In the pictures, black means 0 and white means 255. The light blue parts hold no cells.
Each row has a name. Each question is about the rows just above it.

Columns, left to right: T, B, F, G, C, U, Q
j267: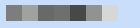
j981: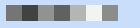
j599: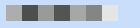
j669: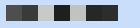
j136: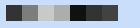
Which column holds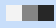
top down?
U
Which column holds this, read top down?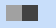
B
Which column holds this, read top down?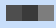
B

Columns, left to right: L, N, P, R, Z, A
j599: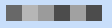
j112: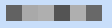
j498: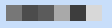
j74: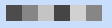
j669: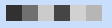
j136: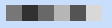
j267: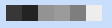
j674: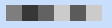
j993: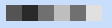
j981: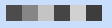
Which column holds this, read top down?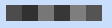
L
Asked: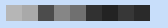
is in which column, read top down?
N
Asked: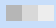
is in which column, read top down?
A
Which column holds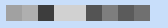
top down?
Z
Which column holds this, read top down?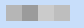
R

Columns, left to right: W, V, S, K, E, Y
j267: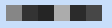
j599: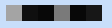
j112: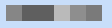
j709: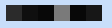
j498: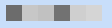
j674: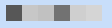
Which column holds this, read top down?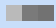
K
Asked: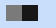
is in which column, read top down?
Y

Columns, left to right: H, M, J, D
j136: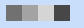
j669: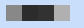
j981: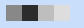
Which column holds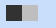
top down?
J
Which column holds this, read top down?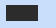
M
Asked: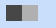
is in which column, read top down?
D
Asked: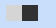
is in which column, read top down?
J
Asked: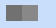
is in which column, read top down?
H

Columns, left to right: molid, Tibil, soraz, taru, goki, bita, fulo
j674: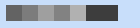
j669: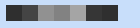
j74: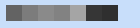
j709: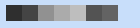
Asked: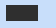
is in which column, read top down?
fulo
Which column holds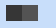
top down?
bita

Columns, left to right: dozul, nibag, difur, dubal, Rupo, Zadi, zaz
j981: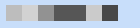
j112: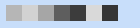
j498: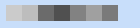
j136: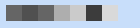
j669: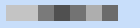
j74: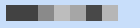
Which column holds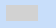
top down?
nibag
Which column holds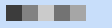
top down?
Rupo
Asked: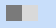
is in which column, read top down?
zaz
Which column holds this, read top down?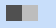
dubal
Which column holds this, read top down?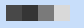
zaz
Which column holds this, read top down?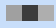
Zadi

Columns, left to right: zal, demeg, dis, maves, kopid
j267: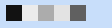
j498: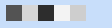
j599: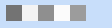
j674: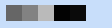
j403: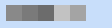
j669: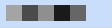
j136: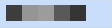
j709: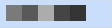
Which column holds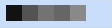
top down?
zal
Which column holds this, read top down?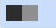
dis
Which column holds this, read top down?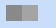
zal
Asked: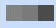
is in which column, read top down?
demeg
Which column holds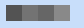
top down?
zal
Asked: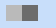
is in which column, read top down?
dis

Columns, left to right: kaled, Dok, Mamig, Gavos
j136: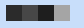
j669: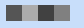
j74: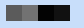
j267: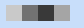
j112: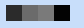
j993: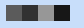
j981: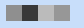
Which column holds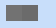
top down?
Dok
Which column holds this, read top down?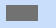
Dok
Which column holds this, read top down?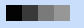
Mamig
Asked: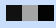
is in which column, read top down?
Gavos
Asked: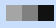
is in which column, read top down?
Gavos
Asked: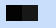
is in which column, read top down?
Gavos
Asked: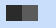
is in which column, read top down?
kaled

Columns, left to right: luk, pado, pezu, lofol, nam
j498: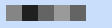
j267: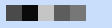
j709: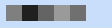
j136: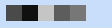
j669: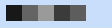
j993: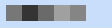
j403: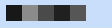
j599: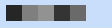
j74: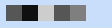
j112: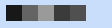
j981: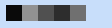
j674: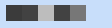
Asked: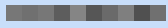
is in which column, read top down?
nam
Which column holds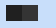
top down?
lofol
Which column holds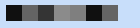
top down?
pado
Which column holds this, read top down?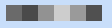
pezu
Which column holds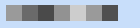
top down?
pezu
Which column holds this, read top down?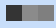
pado

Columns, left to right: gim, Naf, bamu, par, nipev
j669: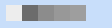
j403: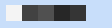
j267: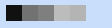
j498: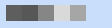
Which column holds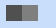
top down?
bamu
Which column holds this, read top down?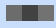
Naf
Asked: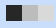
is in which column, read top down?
par
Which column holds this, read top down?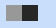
par
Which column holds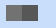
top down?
Naf
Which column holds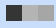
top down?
nipev

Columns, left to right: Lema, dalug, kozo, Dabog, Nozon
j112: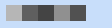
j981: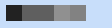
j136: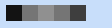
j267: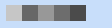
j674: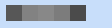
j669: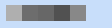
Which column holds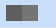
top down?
dalug
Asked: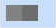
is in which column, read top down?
dalug
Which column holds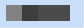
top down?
Nozon
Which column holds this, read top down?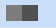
Dabog

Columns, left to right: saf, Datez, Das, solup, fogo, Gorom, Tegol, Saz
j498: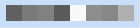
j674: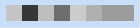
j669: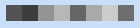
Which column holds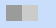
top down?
Tegol

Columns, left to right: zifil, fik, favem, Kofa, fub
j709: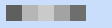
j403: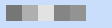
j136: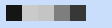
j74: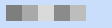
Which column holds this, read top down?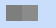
Kofa
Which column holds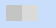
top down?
favem

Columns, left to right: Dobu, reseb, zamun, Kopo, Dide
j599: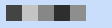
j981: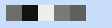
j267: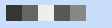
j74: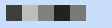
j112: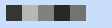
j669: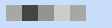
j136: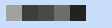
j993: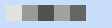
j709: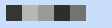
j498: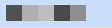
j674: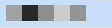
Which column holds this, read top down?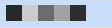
Kopo
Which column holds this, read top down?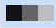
reseb
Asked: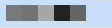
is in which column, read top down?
Dide
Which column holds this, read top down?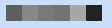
Dide
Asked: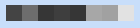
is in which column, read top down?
Dobu
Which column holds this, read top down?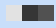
Dobu

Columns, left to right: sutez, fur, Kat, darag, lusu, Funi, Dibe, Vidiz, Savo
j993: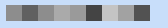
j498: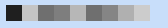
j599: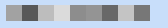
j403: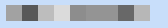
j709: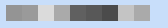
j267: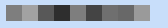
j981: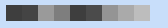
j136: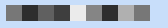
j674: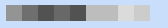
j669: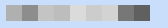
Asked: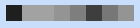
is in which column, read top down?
sutez
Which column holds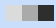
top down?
darag
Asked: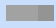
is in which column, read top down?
sutez
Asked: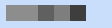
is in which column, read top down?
lusu

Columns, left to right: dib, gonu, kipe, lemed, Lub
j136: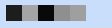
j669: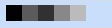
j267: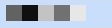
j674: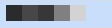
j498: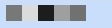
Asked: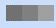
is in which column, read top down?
lemed
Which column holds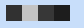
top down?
kipe
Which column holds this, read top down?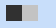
kipe
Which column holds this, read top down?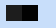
dib
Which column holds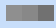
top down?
lemed
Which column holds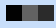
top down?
dib

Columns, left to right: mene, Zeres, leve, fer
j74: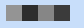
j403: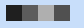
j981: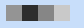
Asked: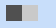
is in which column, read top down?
fer
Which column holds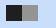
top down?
mene

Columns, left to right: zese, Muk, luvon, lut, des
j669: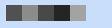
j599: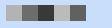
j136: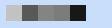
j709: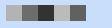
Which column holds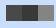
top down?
luvon
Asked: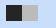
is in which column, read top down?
lut
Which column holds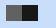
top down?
des
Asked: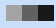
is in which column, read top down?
des
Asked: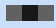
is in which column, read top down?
des

